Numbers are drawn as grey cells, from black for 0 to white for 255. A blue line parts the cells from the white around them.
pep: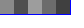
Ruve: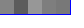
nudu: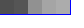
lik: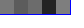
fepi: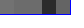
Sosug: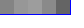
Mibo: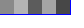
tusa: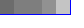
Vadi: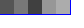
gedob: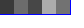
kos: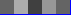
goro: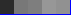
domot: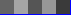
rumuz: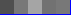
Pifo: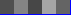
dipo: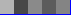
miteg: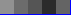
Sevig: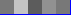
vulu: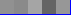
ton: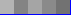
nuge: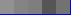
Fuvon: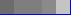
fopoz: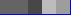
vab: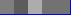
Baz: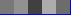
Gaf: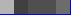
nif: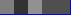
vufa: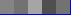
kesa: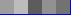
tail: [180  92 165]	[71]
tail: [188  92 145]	[114]
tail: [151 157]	[138 100]
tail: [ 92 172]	[114 114]
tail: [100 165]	[ 85 151  58]
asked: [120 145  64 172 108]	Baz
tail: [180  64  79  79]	[108]

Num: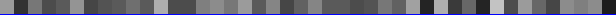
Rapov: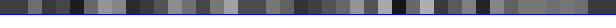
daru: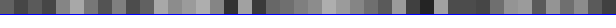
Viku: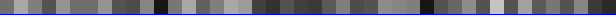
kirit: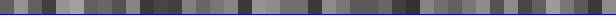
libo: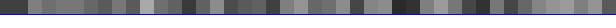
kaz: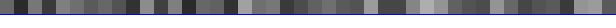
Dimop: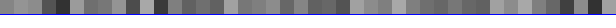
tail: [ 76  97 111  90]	[ 83 155  70  70 133 174 148  97  83  76 148 103  70  83  90  58 148 155
  90]
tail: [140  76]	[ 90  97  64 127 148 103 111 140  70 133 140  42  50 127 155 119  70  50
 119  70 103 133 148 155 127 148  90]

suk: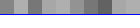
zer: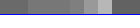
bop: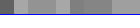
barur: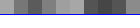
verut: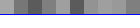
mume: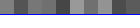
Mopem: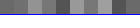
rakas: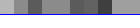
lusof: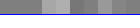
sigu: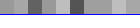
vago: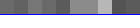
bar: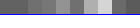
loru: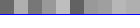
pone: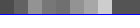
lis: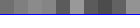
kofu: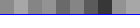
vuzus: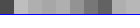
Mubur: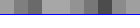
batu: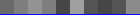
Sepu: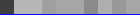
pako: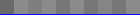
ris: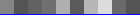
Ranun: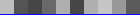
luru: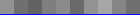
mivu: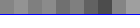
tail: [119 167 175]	[147 119  98 167 175]
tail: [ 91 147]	[159 153 127]
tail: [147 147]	[167 127 133 133 159 159]
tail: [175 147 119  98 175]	[183]
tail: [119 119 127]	[153 183  98  98]

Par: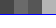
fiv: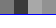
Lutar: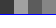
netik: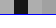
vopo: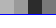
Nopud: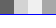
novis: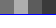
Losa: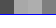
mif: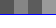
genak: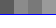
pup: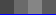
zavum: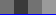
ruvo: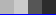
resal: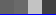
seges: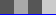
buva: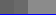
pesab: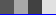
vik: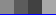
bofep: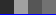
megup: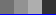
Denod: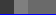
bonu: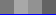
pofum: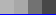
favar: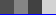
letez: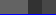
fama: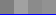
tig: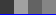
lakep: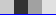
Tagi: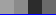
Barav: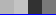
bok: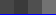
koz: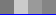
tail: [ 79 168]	[174 127]
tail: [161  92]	[133]
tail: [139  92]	[ 65 168]
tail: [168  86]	[203]
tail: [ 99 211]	[240 168]
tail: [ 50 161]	[225]
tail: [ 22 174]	[161]

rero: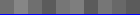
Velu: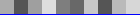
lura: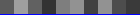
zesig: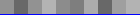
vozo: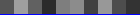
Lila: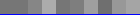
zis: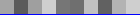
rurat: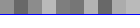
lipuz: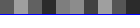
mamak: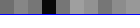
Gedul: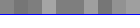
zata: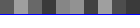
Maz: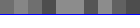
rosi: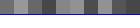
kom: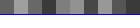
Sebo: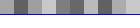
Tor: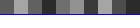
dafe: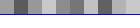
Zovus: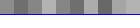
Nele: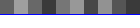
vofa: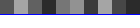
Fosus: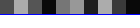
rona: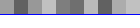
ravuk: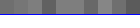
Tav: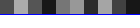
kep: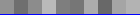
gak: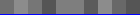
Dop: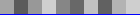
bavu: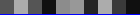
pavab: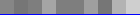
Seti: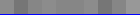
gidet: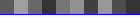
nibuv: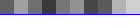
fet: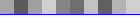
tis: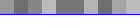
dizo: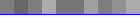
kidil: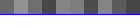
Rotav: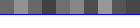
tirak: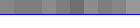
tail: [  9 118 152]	[ 30 172  58   9]
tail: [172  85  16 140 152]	[ 36 172  58  16]
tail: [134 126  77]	[134  91  71]
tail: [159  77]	[58]
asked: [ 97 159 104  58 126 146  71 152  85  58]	kom
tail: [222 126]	[104 200  85 186 215]

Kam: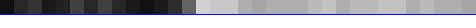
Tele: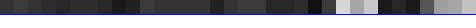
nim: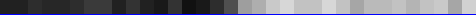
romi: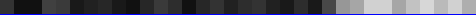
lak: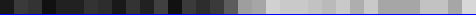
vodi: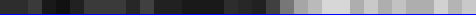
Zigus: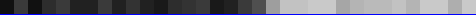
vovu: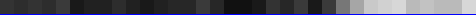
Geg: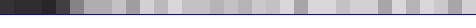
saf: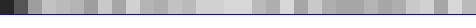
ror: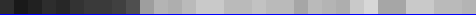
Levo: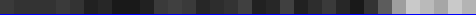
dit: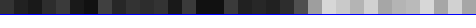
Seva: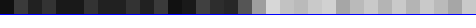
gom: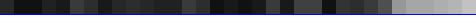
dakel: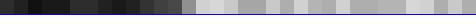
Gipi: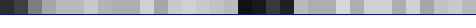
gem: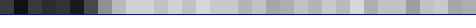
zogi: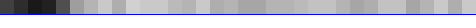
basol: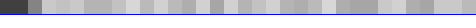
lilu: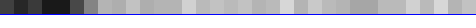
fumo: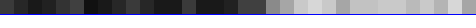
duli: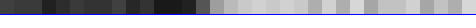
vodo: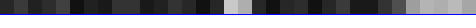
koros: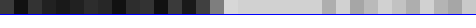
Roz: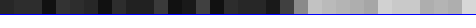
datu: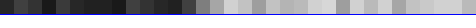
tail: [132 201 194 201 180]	[180 194 215 186 209 186 174 209 166 209 180 194 209 180 174 186 215 174
 166 166 201 209 174 166 201 201 186]
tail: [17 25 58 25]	[ 64  64  17  51  45  58  79 151 166 166 174 180 194]
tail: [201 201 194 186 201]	[174 201 166 166 166 194 194 166 215]
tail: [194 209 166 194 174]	[215]
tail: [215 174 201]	[174 194 174 174 209 180 201]
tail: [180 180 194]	[215 186 209 186 174 209 166 209 180 194 209 180 174 186 215 174 166 166
 201 209 174 166 201 201 186]

